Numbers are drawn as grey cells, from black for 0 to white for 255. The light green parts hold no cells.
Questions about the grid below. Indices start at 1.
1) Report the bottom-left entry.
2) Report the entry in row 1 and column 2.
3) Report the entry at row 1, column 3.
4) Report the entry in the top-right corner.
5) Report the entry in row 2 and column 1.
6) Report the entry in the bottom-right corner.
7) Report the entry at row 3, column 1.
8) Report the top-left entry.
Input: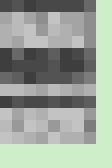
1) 195
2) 83
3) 62
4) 104
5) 164
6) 153
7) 176
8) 72

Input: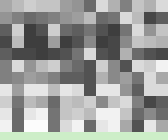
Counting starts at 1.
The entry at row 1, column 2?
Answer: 187
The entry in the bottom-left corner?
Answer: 242
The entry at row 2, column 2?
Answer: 128
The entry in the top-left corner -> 168
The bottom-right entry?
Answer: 168
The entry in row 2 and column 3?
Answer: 106
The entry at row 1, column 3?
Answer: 206
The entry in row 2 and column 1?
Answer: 148
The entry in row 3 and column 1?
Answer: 94
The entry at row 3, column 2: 206

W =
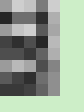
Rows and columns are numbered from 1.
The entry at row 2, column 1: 38
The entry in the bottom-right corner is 143
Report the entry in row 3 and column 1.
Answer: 155
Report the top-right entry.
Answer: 206
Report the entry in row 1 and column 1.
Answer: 155
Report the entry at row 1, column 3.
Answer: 195
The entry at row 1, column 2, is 206
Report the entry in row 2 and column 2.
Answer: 110
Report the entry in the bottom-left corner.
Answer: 57
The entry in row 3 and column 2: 195

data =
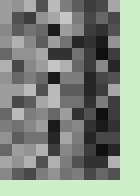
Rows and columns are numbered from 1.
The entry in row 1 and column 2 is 146
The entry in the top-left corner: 157
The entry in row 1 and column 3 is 176
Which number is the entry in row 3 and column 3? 114
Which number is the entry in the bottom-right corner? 81
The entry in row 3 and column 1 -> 135
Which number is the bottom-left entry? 135
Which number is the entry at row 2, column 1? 157
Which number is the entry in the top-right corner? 166

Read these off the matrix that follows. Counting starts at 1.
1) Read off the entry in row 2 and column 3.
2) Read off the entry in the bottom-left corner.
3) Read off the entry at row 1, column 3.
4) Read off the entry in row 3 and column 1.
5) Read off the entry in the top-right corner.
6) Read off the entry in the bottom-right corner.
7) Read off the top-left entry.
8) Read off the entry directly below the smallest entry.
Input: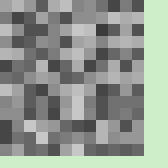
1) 92
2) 132
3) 151
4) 190
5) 81
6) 103
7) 162
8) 132

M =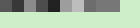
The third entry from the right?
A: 109
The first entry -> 87
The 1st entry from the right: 119

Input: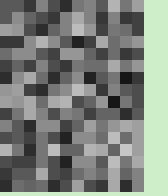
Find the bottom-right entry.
130
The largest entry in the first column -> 179
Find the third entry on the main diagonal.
77
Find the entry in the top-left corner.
89
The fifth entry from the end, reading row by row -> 77
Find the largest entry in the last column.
169
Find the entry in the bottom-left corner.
45
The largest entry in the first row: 179
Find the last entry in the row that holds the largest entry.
159
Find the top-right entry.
159
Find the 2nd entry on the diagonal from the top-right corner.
56
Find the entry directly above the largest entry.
109
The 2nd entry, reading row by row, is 89
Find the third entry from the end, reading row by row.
169
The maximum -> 198
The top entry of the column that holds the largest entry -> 118
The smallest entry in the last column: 56
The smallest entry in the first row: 45
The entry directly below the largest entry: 118

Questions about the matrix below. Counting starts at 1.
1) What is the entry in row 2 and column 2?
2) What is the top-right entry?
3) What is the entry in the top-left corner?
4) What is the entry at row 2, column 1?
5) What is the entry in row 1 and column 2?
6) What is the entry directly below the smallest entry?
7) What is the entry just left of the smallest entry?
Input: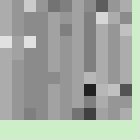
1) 150
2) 172
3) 172
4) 172
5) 150
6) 127
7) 162

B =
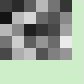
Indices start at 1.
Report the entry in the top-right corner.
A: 53
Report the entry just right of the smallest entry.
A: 184
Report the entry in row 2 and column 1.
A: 19
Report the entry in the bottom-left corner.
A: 72
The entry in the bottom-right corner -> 149
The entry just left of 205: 116
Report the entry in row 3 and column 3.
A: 31
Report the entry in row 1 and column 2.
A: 42

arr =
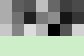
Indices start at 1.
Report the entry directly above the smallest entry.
141
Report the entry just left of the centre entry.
32
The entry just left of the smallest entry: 181
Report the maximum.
220
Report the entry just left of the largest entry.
132
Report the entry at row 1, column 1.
172

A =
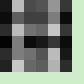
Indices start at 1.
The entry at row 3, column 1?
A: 44
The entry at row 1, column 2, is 187
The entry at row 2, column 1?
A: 12
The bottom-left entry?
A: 34
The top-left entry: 24
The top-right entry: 55
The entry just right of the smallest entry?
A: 125
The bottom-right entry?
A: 44
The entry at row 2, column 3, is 64
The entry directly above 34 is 44
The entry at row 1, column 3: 75

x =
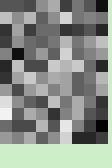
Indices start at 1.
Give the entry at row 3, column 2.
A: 162
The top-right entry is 15
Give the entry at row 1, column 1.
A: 85
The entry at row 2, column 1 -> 191
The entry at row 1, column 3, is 74
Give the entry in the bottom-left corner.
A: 153
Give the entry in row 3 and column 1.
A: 51
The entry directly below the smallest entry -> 62
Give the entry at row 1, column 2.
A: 85
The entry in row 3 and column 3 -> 62
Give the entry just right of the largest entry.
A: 96
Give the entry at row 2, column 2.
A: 142
